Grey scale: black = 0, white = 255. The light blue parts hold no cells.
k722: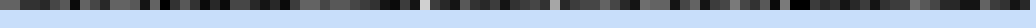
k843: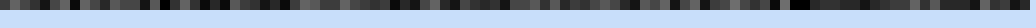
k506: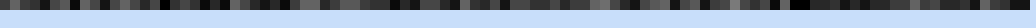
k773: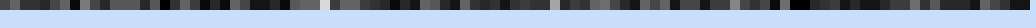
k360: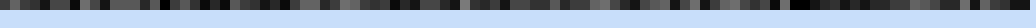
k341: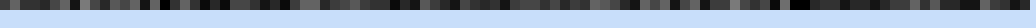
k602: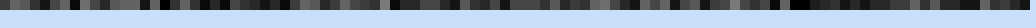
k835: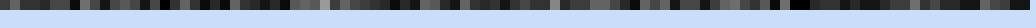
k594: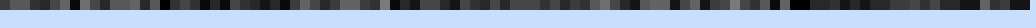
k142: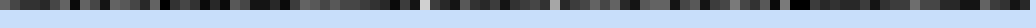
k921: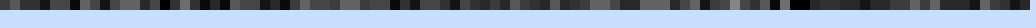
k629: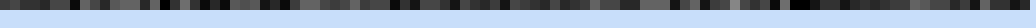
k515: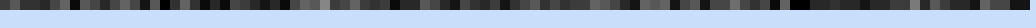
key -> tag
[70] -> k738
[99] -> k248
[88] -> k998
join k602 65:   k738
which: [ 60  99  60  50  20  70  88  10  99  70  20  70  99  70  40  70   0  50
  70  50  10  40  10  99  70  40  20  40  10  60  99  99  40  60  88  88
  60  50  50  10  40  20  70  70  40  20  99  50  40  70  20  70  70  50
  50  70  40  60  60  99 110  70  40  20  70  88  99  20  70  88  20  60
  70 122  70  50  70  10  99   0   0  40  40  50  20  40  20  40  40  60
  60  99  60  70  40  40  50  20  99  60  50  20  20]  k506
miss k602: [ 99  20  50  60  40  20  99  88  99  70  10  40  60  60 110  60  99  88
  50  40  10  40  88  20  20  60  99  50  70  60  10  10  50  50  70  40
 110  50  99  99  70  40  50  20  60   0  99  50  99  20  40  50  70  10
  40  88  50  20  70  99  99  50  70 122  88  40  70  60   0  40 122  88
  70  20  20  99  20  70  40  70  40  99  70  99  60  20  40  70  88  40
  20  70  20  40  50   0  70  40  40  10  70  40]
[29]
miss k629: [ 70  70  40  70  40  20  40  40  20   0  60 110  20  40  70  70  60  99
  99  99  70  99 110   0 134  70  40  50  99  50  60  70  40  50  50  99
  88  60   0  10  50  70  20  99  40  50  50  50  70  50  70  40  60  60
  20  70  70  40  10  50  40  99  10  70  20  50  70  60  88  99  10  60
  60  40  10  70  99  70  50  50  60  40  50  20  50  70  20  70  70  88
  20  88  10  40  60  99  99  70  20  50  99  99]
[79]

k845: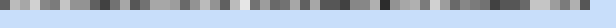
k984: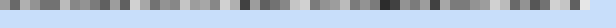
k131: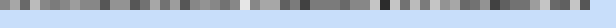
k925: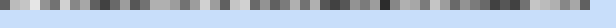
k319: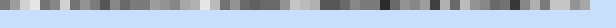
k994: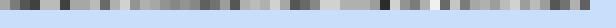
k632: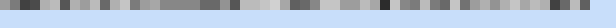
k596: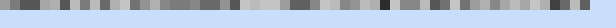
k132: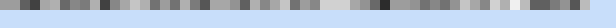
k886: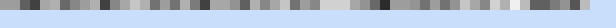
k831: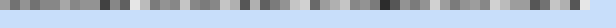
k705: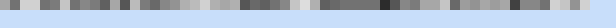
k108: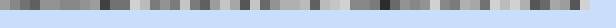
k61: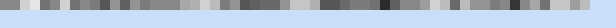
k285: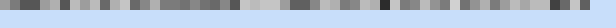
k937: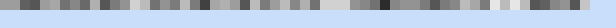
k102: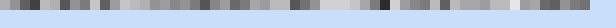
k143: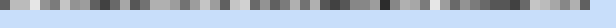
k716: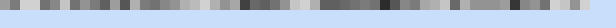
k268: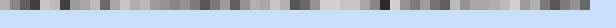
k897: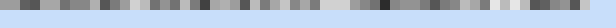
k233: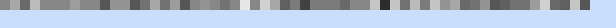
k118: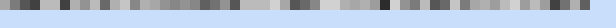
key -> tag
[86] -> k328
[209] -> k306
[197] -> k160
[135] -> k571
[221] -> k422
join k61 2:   k306
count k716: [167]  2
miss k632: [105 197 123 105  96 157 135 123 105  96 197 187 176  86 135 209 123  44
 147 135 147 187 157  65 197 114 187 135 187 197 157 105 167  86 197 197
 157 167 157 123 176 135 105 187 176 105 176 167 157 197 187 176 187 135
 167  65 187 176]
[75]
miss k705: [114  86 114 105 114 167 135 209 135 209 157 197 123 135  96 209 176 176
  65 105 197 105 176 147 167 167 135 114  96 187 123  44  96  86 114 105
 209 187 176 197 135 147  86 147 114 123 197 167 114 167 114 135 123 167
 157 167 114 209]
[221]

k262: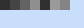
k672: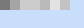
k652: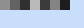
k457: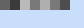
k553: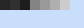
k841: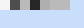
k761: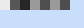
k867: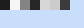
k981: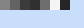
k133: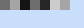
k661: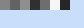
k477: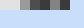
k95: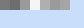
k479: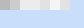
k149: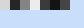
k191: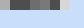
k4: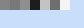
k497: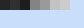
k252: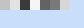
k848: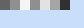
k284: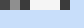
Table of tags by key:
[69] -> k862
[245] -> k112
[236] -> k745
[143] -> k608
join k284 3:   k112
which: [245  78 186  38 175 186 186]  k841
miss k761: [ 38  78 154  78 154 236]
[87]
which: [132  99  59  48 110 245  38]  k981
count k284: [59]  2

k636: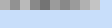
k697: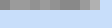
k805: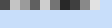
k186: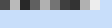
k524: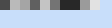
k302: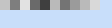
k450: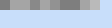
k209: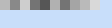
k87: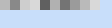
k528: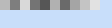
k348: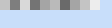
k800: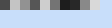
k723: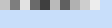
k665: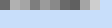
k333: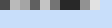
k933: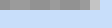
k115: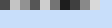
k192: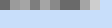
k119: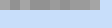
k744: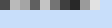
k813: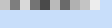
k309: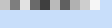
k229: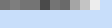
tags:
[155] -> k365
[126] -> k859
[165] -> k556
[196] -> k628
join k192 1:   k365
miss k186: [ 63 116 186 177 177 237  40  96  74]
[51]
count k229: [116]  4
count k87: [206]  1
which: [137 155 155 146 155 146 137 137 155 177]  k697
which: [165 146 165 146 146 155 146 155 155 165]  k119

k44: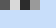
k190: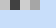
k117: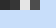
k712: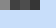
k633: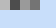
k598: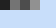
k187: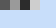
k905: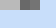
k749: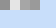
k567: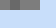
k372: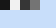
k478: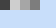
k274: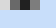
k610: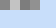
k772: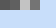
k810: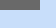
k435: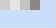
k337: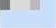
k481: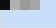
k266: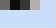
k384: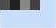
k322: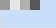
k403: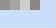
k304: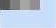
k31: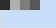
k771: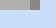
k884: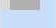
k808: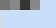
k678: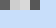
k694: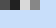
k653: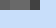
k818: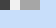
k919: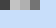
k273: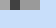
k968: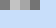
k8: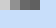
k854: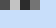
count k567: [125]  3
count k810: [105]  4
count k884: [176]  3
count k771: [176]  3
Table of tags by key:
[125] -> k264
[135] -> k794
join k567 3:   k264

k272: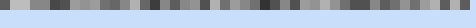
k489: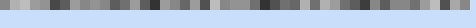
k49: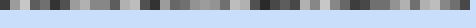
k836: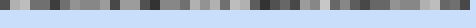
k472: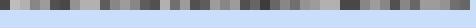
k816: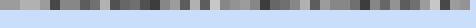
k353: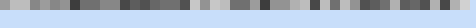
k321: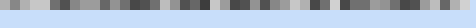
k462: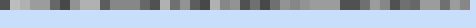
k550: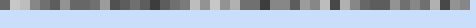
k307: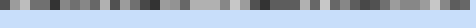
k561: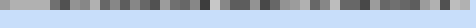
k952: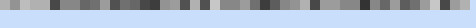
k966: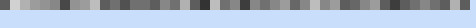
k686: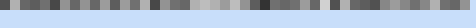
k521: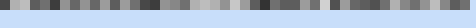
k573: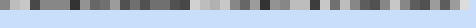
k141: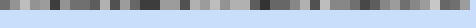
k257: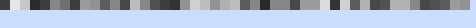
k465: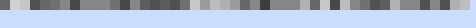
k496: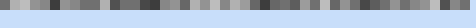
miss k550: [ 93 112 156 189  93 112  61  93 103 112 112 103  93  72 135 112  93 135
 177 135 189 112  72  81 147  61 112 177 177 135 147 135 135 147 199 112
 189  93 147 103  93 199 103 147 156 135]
[123]
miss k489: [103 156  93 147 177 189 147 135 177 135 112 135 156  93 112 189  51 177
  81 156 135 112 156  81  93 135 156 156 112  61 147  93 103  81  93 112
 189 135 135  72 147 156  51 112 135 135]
[168]
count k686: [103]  8

